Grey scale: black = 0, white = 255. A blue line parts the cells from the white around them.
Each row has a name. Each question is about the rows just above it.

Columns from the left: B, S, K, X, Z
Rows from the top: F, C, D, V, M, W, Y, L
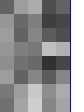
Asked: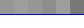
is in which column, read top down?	B
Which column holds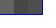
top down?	Z
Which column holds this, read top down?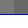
K

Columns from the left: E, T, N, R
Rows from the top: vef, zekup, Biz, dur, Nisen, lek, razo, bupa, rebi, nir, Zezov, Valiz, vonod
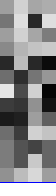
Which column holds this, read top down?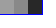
E
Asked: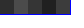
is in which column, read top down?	T
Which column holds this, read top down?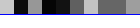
R

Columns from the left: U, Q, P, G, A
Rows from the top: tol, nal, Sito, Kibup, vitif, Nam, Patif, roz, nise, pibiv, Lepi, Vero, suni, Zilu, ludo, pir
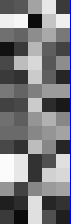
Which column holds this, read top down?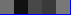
U
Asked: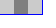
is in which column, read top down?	P
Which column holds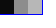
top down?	P
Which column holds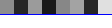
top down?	A
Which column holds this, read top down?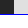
A

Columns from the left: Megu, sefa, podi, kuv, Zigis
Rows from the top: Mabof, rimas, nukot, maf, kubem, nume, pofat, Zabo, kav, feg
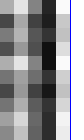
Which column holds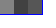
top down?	podi
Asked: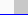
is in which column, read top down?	Zigis

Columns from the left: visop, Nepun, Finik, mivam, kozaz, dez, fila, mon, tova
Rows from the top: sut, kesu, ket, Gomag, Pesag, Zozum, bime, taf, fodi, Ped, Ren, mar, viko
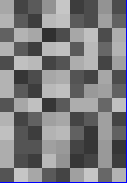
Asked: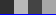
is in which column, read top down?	mivam
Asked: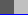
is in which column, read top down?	Nepun
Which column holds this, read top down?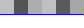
kozaz
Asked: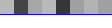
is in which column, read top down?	mivam
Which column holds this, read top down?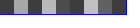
Finik
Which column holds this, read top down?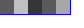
Nepun
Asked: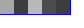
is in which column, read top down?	Finik

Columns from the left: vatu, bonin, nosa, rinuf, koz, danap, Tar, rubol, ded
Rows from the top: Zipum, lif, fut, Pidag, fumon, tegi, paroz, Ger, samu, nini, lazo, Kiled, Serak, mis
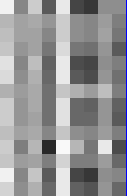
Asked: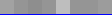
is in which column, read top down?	rubol
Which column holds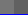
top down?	rinuf
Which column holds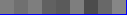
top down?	ded
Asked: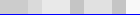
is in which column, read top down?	koz
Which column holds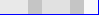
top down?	koz

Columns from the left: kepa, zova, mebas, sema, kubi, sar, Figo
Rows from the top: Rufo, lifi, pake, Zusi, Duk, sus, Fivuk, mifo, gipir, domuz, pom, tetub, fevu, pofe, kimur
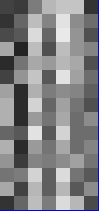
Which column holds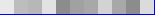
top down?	kubi
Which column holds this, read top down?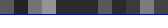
zova

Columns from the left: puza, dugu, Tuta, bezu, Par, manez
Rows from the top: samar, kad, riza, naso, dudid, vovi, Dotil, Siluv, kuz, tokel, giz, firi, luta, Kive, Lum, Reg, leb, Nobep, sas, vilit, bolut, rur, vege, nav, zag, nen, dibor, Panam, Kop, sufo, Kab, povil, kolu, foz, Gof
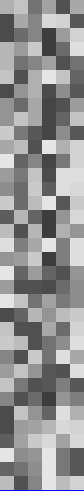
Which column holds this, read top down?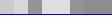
manez
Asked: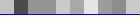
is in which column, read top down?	puza
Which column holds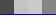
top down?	puza
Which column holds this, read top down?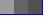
dugu
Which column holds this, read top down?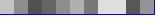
Par

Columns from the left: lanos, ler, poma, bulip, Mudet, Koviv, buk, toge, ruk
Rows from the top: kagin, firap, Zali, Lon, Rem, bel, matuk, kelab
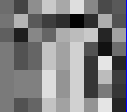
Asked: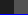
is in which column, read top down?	ler
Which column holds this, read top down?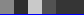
buk
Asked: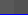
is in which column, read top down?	ruk
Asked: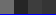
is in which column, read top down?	ruk
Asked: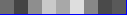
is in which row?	kagin
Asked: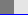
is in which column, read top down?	toge

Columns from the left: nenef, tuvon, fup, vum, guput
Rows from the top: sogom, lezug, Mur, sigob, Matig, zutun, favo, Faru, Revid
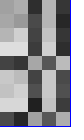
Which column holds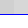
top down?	tuvon
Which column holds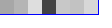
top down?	nenef
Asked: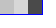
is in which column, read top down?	nenef
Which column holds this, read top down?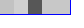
vum
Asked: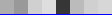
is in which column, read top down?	tuvon

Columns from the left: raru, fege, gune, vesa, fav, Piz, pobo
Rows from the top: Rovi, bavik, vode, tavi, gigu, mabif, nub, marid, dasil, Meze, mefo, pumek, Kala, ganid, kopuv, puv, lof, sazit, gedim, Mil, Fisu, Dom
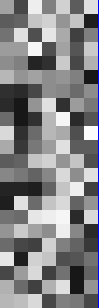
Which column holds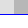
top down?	vesa
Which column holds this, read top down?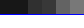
fege
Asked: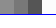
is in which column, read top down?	pobo
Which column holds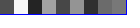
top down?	gune
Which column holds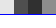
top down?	vesa

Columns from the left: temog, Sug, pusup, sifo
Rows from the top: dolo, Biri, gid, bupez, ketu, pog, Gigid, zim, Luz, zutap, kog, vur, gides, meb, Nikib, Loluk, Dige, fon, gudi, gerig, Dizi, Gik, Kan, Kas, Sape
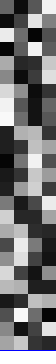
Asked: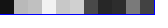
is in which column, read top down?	pusup
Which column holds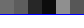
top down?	Sug
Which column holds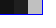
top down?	pusup
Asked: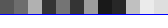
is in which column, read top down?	Sug
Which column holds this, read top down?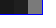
temog

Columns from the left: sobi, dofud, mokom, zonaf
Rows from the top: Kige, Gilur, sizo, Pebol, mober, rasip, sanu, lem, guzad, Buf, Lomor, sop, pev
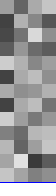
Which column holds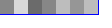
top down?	mokom
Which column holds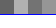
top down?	dofud

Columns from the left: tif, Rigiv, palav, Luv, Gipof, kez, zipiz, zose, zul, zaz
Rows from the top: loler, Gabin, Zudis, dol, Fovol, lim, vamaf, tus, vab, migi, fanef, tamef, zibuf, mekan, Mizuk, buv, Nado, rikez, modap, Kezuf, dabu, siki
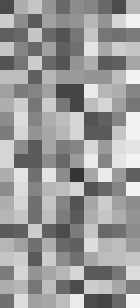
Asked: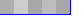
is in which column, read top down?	Luv
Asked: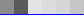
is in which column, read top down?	Rigiv
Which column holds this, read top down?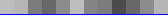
Gipof
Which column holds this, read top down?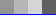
zose
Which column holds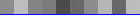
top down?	Gipof
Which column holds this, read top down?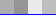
zipiz

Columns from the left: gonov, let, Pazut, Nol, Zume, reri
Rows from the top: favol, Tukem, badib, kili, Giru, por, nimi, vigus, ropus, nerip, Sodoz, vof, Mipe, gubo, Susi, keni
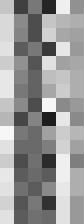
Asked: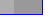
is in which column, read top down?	reri
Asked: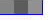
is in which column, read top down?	let
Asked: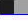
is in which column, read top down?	Nol

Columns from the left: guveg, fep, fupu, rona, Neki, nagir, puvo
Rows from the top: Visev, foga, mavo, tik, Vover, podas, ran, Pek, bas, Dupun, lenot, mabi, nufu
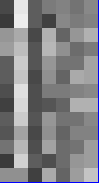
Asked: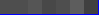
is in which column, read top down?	fupu
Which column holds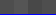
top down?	fupu
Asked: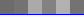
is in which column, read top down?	nagir
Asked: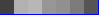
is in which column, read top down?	rona
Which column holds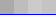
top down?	fep
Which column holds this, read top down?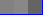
Neki

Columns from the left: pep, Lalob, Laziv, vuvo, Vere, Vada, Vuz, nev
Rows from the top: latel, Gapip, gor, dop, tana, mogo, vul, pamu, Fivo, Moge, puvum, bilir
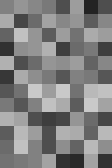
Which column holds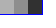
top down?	Vere
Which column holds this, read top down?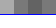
Vuz
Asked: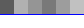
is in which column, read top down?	vuvo

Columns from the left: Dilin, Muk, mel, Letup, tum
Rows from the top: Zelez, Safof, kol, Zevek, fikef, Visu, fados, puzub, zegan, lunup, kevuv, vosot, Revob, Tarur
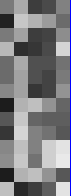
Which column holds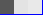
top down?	tum
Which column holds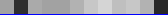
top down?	Muk

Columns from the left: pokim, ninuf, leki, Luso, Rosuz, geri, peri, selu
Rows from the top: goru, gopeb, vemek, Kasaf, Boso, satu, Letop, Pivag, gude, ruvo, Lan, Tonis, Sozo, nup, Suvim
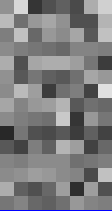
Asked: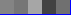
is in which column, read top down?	peri
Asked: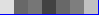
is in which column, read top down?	selu
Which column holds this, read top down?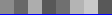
Rosuz
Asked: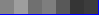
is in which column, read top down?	geri
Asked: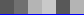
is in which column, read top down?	Rosuz

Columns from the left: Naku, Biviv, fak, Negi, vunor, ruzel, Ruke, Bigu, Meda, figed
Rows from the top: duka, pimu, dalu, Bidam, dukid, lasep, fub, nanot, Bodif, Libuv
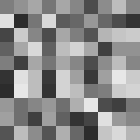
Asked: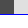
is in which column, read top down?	Bigu
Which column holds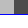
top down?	Meda
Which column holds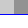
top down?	figed

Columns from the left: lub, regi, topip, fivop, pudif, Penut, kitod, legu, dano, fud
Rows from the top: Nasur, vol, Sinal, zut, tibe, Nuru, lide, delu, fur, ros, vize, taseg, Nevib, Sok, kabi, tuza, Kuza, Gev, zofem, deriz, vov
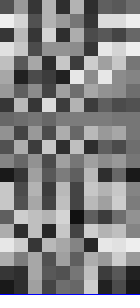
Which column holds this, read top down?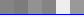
fud
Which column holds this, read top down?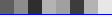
legu
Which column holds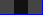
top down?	Penut

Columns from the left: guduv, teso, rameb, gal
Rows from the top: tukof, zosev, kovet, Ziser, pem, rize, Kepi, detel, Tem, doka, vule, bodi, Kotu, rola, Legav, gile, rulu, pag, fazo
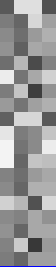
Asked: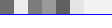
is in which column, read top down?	guduv
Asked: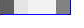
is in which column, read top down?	guduv

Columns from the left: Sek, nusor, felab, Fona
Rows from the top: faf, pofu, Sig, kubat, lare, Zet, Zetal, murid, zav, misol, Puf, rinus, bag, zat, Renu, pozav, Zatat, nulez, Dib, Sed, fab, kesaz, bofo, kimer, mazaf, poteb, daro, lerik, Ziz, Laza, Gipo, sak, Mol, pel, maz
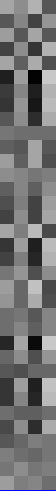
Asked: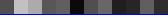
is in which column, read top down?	felab
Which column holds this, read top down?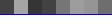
Sek
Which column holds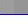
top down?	Sek
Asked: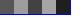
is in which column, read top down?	Sek

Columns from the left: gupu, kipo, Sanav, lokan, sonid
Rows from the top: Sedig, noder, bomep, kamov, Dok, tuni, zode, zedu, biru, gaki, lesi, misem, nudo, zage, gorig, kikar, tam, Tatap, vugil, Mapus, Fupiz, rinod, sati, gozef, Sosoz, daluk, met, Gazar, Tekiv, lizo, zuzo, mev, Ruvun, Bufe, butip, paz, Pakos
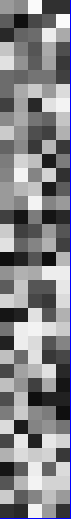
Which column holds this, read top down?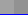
kipo
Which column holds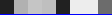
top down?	kipo
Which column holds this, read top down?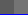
Sanav
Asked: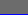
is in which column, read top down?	gupu

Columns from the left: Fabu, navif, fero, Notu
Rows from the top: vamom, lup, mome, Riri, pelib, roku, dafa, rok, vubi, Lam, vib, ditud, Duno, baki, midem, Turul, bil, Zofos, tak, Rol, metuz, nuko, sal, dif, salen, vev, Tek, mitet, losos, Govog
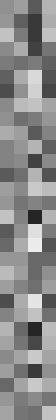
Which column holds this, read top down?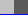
Fabu
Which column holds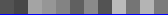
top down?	Notu
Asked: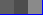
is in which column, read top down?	Fabu
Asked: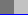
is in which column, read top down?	Notu
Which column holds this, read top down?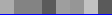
Fabu
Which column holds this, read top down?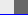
fero

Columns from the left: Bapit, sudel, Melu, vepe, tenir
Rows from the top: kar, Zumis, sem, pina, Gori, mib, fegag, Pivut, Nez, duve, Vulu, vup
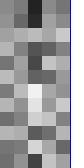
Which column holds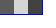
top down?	Melu
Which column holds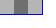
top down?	Bapit
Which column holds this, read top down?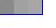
vepe
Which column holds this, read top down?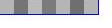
Bapit

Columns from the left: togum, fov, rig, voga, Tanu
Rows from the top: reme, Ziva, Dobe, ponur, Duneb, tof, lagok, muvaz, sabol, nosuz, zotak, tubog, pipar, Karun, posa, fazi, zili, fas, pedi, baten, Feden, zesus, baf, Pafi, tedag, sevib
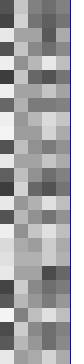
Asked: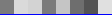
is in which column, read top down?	voga
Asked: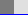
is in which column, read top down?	voga
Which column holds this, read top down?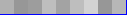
fov

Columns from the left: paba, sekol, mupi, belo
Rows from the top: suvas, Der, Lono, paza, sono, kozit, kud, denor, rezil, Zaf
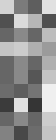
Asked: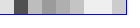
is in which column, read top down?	belo
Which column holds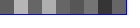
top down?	mupi
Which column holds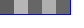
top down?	mupi
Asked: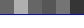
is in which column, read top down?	mupi
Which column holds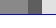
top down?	sekol
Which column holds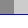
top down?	sekol

